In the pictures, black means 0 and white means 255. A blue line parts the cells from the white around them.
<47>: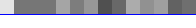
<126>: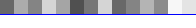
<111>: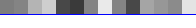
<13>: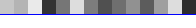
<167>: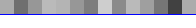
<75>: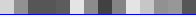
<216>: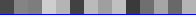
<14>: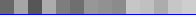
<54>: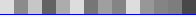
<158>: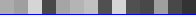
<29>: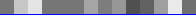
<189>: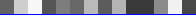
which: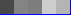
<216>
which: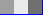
<29>
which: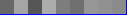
<14>
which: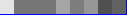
<29>

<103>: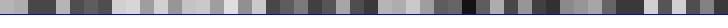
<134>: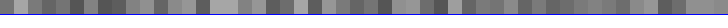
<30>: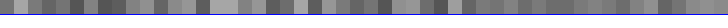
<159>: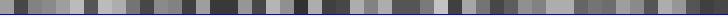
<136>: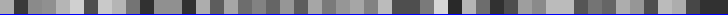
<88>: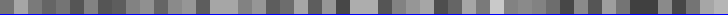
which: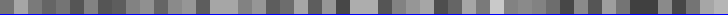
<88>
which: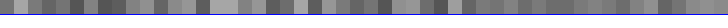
<30>
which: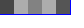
<159>

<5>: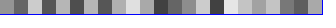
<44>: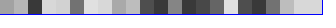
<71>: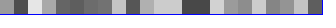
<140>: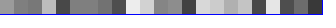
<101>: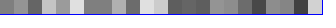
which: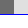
<101>
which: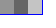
<101>

